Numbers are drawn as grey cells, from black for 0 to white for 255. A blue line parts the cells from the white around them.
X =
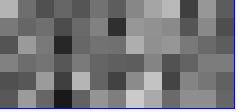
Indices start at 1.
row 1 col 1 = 180
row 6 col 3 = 102
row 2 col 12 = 137
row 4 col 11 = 99
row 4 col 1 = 129
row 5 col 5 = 181
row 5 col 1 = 80
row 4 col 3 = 116
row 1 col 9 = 165
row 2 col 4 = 76
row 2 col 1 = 121
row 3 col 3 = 121
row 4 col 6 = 101
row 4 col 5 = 122
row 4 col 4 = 87
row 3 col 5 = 103
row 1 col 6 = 114
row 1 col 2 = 110
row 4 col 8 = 93
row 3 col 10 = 150
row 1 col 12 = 151
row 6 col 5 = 98

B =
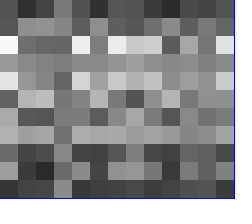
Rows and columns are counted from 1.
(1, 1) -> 82
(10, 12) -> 96
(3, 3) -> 103
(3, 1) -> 249
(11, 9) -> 60
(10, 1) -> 157
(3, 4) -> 101
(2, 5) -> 94
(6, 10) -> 180
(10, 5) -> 139
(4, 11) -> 141
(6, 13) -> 143
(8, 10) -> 154
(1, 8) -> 82
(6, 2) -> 180
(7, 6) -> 92
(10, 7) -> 145
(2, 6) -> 142
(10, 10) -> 57
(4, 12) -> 129
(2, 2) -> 143
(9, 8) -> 125
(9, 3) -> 76
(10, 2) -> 59
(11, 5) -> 55
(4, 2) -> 137
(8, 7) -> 169
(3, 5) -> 239
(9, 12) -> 95
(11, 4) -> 139
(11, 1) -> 54
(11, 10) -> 67
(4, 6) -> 137
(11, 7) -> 66

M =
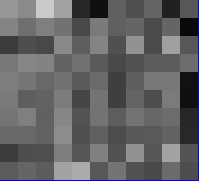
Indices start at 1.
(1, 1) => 151
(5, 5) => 90
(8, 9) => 89
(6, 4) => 124
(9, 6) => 128
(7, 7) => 93
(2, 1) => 133
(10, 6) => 87
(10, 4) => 162
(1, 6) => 15
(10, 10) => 107
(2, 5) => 72
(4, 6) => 90
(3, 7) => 80
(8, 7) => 76
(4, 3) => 131
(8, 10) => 98
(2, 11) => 9
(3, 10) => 160
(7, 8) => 115
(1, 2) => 138
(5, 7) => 63
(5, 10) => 119
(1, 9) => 101
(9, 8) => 146
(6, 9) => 78
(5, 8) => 95
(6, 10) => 123
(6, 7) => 63
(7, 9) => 102
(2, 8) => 101

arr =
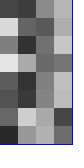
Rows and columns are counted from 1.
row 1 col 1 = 69
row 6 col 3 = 132
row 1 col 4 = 182
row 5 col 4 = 191
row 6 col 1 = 82
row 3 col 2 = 50
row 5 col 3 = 128
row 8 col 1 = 41
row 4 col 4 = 116
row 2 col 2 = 100
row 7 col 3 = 169
